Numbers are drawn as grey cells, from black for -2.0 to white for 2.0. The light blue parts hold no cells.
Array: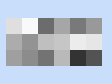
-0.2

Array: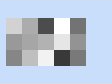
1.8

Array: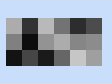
-1.6

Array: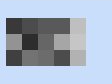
-0.3

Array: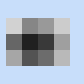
-0.3

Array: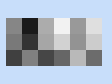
-0.9

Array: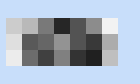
-1.0

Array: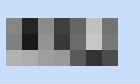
0.5

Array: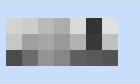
0.3

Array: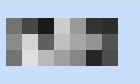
0.9
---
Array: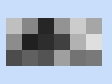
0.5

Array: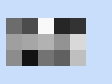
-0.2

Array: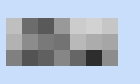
-0.4

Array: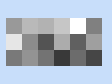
-1.1

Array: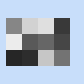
-1.3

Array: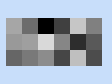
-0.9

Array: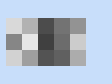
-0.7
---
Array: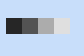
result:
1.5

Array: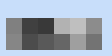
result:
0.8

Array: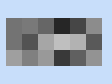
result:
-1.4

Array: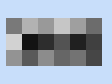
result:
1.1

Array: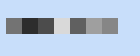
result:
1.4

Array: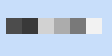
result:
0.7

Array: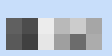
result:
0.9

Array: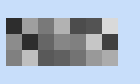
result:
0.8
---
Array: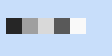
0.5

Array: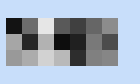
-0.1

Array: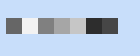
0.0

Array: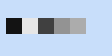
0.3

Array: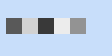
0.3

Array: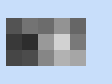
-0.2

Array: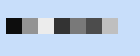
-0.1

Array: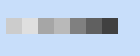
0.6
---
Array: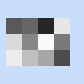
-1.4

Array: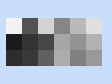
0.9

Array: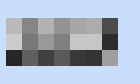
0.7

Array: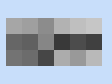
1.0

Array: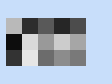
-1.4

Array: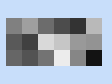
-1.2
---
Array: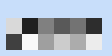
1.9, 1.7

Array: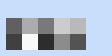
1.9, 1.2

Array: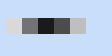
1.4, 1.0

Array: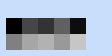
1.1, 0.8

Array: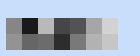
1.3, 1.1

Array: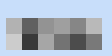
1.2, 0.9
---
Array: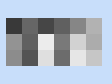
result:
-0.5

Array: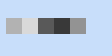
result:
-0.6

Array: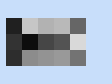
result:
0.8

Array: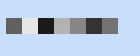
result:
0.1

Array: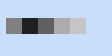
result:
-0.5

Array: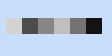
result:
1.0
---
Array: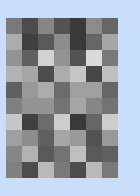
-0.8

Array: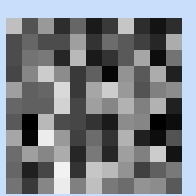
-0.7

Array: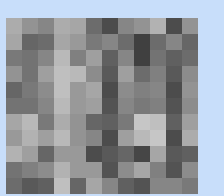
0.3

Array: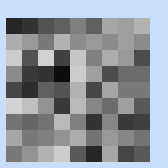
-1.2

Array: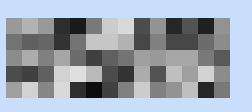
0.8

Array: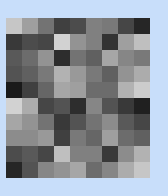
0.5

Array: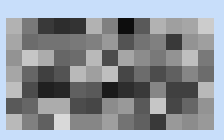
-0.1
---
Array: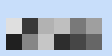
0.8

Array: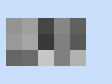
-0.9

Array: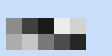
-1.6

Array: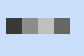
1.0

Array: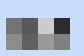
1.2

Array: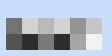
0.9

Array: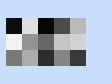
-1.9

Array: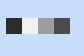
0.5

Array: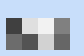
1.8
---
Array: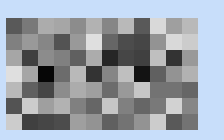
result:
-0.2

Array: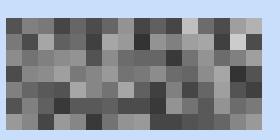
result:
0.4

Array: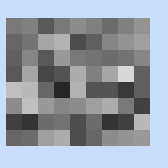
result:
0.4

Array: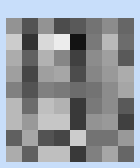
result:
-0.4

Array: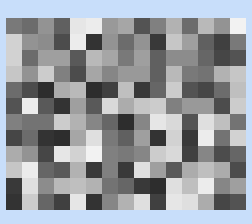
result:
-0.7
